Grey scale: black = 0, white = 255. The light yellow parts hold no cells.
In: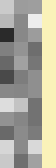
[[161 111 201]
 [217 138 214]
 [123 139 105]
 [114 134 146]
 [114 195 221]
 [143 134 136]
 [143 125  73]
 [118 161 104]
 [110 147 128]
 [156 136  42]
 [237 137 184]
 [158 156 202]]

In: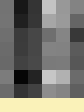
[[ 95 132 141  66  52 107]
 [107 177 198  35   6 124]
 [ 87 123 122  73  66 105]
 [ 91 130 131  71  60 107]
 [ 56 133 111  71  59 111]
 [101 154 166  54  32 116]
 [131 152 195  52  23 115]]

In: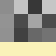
[[115 104  65 145]
 [ 76 165  75 147]
 [198  55 195 141]]

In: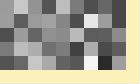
[[158  42 245  87  98 169 199 104  83]
 [ 93  75 173  65 124 113 174 188 122]
 [140  94  93 186 139 144 101 156  78]
 [ 72 157 231  77 134 162 155  93 157]
 [ 72 103  79 123 190  84 147 199 156]]

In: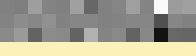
[[102 104  18 136  99 137 132 177  99 137 140  99 154 137]
 [130 134  80 134 134 131 129 134 134 130 145 135 141 131]
 [160 155 251 132 159 133 129 103 160 128 131 158 126 129]]

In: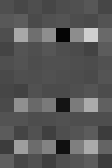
[[ 60  92  84  79  63  80  70  95]
 [100 170 127  16 131 108 158  60]
 [ 60  92  84  78  63  81  68  91]
 [ 78  78  78  81  78  77  83  83]
 [ 96 171 123  20 122 105 144  74]
 [ 76  84  79  75  75  81  66  70]
 [ 84  74  77  78  81  78  79  73]
 [ 81  76  78  80  80  77  83  79]
 [ 92  67  75  78  86  79  84  68]
 [105 207 141   5 142 111 168  78]
 [ 83  74  77  84  81  74  93  88]
 [ 70  87  80  77  70  78  71  79]]
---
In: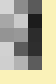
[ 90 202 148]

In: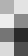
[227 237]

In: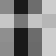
[205 196  25 140]

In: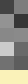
[125 147]

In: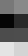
[137   5]

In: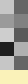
[102 154]

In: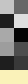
[103  30]

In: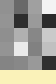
[243 154 176 148]

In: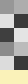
[173 224]
